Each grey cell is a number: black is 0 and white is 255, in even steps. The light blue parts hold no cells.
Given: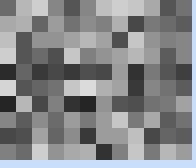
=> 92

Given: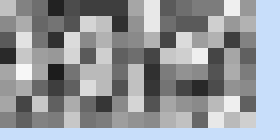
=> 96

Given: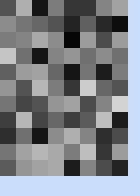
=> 156

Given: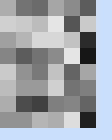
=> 100

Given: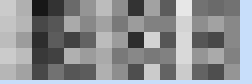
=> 129

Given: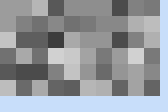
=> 136

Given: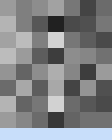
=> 74
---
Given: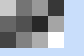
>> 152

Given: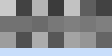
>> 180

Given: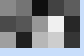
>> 15

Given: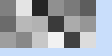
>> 37

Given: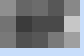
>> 108

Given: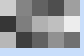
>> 98

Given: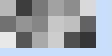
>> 121

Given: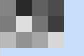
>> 96

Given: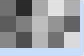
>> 169
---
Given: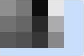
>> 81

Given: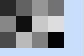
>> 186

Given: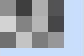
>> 196

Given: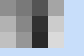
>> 150

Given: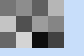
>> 212

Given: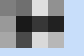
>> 74

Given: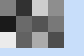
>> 98

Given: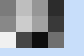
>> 70

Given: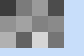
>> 98
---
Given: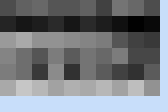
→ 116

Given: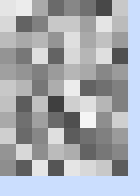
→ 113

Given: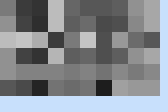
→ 95

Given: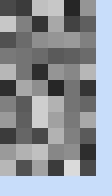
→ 199

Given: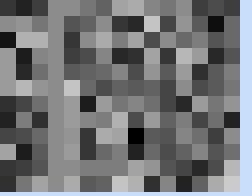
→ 62
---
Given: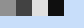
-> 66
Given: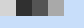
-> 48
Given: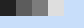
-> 92
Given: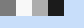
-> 248
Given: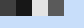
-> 23
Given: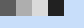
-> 174
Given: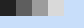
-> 94
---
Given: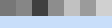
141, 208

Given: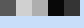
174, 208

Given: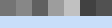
157, 193

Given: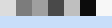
73, 247

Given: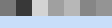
160, 211

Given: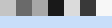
25, 247

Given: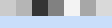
129, 243

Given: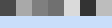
112, 218

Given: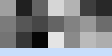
100, 228
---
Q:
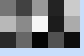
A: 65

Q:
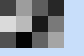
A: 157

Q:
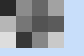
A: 140

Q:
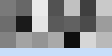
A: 103

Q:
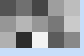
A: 112

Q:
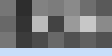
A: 45
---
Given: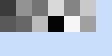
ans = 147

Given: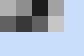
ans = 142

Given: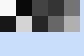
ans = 9

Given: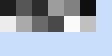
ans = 86

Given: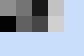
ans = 116

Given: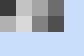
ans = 195
